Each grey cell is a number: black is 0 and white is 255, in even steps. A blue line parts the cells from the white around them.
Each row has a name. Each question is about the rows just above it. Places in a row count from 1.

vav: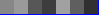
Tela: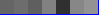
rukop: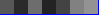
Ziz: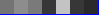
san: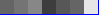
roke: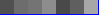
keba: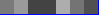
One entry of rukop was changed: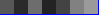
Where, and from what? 7, [147]
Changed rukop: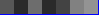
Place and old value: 4, [35]
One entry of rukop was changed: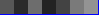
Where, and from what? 6, [129]
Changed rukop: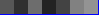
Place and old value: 2, [42]

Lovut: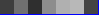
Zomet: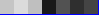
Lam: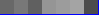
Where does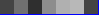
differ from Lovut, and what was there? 1, [62]
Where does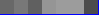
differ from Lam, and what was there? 6, [164]

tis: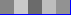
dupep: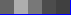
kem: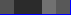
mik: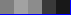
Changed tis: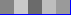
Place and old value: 5, [146]
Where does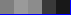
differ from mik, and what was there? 2, [162]
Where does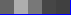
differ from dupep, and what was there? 4, [76]
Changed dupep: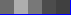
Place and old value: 1, [100]
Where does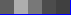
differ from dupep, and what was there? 1, [100]
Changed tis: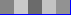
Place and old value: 4, [189]

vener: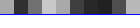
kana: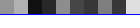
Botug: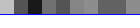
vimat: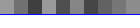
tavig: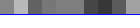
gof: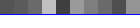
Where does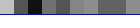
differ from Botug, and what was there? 3, [25]
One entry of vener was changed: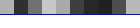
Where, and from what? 1, [169]
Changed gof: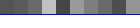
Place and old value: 5, [63]
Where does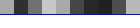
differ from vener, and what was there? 6, [63]
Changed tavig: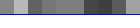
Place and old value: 8, [55]
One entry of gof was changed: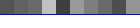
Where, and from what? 2, [91]

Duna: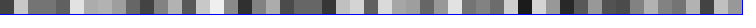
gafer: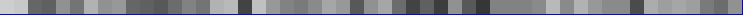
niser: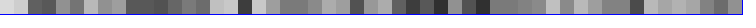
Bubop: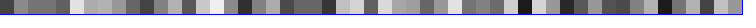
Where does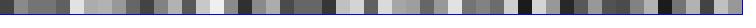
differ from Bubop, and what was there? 19, [130]
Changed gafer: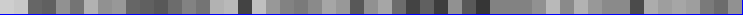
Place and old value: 39, [138]
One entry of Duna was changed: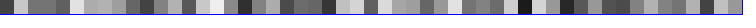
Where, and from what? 22, [102]

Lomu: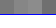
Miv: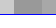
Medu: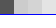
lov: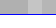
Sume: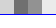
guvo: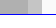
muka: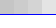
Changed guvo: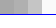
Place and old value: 1, [176]
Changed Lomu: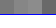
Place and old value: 4, [112]
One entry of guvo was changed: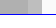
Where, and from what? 3, [197]
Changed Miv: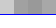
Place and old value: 2, [153]
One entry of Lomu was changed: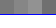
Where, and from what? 3, [140]
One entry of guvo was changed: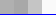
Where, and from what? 2, [176]
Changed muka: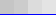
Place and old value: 3, [212]

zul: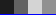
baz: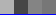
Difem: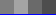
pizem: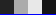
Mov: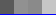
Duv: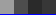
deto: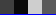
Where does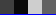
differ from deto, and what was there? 4, [90]
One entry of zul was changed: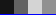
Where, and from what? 1, [29]
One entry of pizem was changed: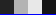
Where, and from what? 2, [171]
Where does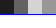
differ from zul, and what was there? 4, [145]
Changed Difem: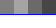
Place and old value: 4, [77]

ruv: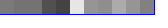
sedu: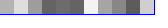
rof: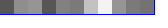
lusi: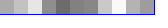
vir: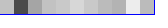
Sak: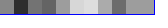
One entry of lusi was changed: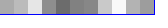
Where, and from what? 2, [194]
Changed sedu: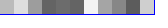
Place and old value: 1, [179]

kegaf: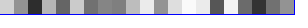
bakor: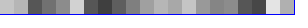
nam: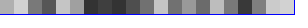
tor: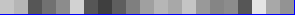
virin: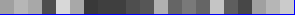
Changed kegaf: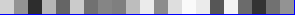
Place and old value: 12, [147]
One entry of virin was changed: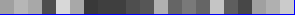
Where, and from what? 20, [182]
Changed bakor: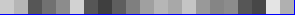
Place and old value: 1, [197]
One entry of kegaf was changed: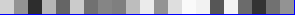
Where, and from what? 15, [235]
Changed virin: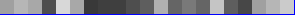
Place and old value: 11, [86]
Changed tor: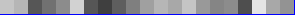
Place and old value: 18, [86]
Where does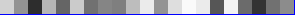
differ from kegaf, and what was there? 21, [147]

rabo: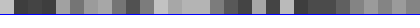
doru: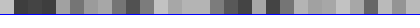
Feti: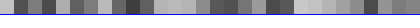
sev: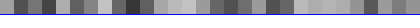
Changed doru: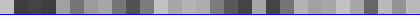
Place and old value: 15, [180]
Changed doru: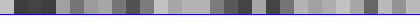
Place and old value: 24, [167]
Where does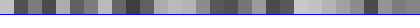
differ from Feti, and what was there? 12, [180]
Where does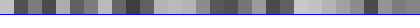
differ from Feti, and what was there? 21, [88]
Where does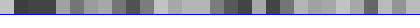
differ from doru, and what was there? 4, [62]
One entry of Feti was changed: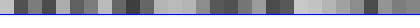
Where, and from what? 11, [96]

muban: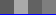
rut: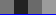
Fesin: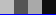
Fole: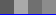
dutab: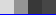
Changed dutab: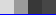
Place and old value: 2, [148]
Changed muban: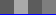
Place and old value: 3, [98]
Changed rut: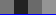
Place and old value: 4, [155]
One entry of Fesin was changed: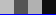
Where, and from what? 3, [169]
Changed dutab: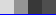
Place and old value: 4, [70]
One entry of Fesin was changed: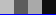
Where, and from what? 2, [85]

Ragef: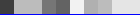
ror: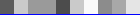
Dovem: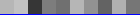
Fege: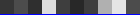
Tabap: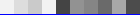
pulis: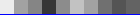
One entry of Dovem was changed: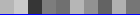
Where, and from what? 2, [194]
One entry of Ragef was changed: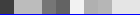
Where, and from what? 8, [188]

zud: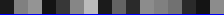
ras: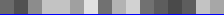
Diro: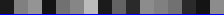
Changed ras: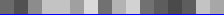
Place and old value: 7, [225]
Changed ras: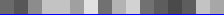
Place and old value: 2, [81]
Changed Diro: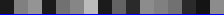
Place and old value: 4, [20]

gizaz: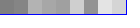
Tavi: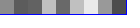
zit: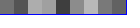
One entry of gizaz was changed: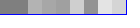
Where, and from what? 2, [133]
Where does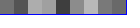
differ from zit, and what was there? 9, [98]

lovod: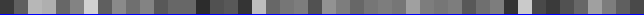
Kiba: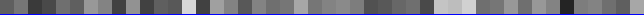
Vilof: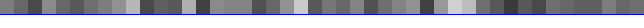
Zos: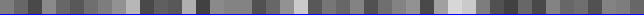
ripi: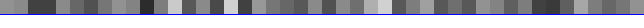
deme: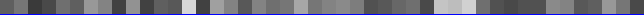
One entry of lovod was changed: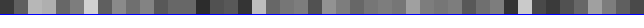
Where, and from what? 6, [131]
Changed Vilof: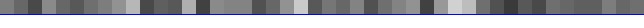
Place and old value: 36, [88]
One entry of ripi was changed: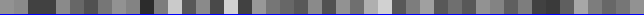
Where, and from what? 25, [138]
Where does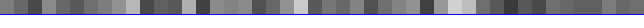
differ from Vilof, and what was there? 18, [131]
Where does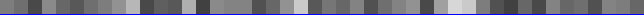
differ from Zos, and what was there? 2, [103]

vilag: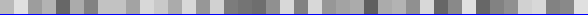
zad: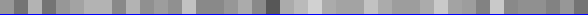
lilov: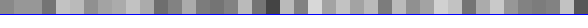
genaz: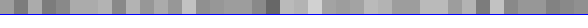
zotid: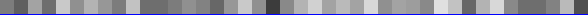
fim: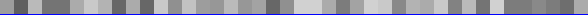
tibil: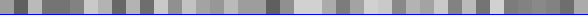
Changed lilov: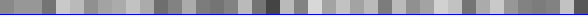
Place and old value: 5, [194]
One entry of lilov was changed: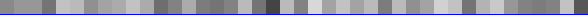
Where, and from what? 35, [171]

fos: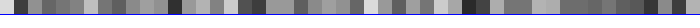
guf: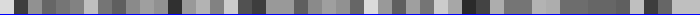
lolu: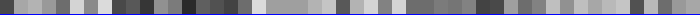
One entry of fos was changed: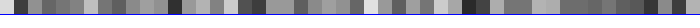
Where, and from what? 27, [219]
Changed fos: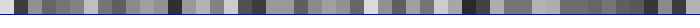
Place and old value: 28, [153]
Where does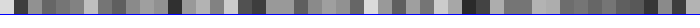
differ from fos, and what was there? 42, [109]
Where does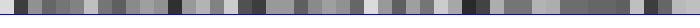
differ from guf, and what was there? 49, [191]

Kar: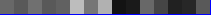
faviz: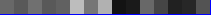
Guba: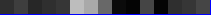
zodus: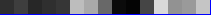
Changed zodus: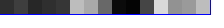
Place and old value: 15, [197]
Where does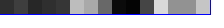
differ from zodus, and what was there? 14, [154]
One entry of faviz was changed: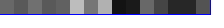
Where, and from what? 13, [33]
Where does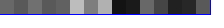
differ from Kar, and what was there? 7, [118]
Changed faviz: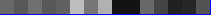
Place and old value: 10, [26]

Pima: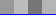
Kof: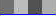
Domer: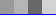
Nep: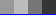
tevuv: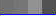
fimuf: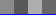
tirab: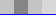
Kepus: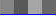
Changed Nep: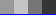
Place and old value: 2, [188]
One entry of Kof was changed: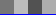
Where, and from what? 1, [112]
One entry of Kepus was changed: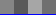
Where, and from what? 4, [104]
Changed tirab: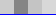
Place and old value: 1, [196]
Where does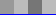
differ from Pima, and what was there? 4, [180]

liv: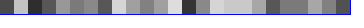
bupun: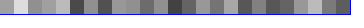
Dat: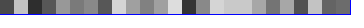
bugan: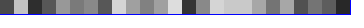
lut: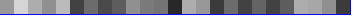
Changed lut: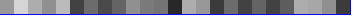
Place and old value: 9, [93]
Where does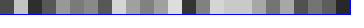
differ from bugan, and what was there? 15, [137]
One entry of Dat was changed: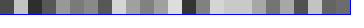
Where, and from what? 15, [137]
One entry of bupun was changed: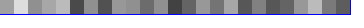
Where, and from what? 4, [160]

